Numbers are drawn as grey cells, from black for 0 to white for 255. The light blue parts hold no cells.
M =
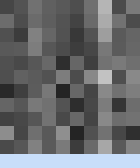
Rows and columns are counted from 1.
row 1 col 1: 70
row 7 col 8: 137
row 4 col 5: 76
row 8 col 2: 87
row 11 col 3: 129
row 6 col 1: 79
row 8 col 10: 109
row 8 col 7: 72
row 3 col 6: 56
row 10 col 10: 47
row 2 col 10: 76
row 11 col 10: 132
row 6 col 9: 79
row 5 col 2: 73
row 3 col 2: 60
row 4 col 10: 103
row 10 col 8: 114
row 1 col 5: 89
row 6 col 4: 82
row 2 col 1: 108
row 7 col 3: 92
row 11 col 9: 89
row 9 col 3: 86
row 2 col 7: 106
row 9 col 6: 104
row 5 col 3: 87
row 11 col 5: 122
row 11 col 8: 167
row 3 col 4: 102
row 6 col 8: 194
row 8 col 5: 83
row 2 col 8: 171
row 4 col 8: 120

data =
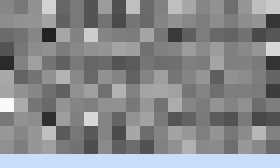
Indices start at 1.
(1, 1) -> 134
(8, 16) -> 147
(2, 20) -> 54
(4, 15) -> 138
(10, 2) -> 135
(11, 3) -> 150
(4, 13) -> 133
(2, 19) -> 148
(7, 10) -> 130
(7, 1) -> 165
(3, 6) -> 131
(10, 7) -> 88
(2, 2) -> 146
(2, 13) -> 146
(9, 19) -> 72
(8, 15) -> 124
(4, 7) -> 145
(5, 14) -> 127
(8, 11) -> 151
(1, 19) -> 190
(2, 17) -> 125
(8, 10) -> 120
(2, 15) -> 125
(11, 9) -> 95
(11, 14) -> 176
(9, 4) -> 48
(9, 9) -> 100
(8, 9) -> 145
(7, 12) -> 166
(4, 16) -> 156
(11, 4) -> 159
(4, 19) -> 149
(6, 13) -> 117
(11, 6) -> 114
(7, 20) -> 60
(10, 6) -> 119
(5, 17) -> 127

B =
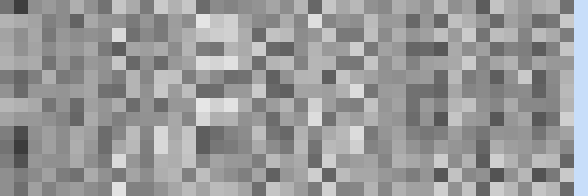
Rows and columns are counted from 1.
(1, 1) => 115
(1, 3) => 143
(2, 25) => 149
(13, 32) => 87
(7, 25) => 176
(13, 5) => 125
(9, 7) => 171
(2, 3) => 163
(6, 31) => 155
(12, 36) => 207
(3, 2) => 143
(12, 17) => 152
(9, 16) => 175
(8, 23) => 208
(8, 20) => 156
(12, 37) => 178
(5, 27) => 196
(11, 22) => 184
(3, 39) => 187
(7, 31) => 111
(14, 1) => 143
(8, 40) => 133
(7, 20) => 105
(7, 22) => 163
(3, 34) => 203
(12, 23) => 106
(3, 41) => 124
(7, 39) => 99
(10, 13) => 167
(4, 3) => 163
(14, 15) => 163
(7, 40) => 135
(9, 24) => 113
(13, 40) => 121
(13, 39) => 83
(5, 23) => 182
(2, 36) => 106
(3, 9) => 218
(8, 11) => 148

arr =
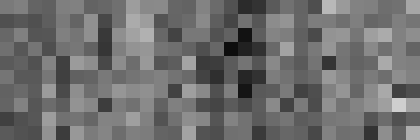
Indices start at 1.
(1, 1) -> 122
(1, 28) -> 110
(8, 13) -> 128
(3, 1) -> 103
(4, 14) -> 99
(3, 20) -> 132
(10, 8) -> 133
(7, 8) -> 124
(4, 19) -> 49
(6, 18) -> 38
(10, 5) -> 60
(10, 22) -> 98
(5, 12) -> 85
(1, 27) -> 128
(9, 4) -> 157
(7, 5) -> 74
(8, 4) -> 108
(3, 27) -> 159
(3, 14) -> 120
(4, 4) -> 79
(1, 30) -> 166
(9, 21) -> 117
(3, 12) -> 103
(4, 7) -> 98
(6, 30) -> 130
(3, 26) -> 118
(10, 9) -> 109
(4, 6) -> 119
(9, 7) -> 102
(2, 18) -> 114
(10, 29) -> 98
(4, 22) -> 99
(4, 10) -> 147
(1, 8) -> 103
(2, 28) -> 107
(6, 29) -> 142
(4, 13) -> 111
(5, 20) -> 137
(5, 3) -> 81

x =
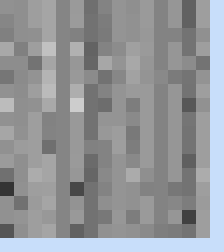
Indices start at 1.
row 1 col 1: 145
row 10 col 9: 157
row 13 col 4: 165
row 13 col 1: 112
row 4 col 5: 133
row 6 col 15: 147
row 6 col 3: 147
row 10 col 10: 121
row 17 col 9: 148
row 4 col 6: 177
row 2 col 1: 134
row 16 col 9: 151
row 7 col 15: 158
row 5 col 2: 141
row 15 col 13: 135
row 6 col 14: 116
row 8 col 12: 131
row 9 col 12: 131
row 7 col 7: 114
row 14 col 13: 119
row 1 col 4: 165
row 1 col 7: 111
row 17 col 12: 126
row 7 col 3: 158
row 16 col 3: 158
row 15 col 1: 145
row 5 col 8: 167
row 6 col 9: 135
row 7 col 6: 174
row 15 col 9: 148
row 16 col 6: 153
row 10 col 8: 152
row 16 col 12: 131
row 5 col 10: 168
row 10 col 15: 158

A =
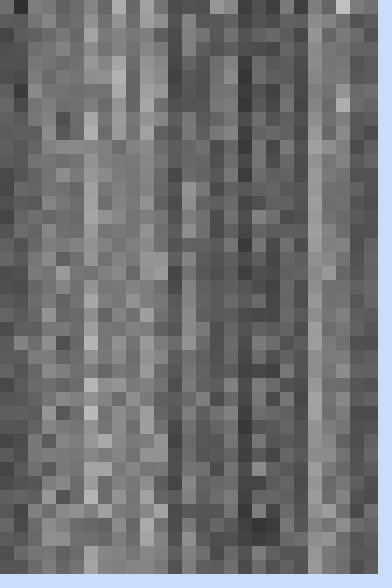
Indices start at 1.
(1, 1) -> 110
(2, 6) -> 109
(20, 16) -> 79
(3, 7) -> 163
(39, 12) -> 130
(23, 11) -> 158
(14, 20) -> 100
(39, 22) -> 109
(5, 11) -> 147
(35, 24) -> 105
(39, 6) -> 112
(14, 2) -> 104
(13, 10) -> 119
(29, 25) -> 135
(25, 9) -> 144
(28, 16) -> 93
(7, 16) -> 115
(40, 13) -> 95
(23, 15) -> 95
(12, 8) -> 126
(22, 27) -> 102
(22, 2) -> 84
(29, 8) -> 131
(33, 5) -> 122
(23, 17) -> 91
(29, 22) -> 72
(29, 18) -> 72
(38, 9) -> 139
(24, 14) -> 136
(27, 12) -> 106
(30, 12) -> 101
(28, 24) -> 109
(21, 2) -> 76
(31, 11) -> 158
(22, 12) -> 119
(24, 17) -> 100
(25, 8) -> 117
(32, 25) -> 98
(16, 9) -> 135

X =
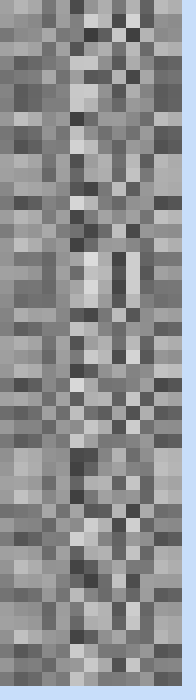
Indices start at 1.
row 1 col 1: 161
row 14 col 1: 136
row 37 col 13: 114
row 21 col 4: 105
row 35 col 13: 164
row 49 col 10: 130
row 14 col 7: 68
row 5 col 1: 132
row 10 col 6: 191
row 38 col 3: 132
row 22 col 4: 111
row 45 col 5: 159
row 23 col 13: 158
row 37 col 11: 171
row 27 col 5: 150
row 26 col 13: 144
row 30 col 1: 109
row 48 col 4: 104
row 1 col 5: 160
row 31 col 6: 140
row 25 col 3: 164
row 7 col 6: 200
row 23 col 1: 132
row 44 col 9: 87
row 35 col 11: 100
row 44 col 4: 103
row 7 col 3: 102
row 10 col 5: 117
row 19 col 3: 120
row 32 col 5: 120
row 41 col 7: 92
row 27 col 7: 92
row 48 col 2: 123
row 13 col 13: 173
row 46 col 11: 109
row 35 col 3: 154
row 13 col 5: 159
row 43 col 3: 111
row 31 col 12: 142
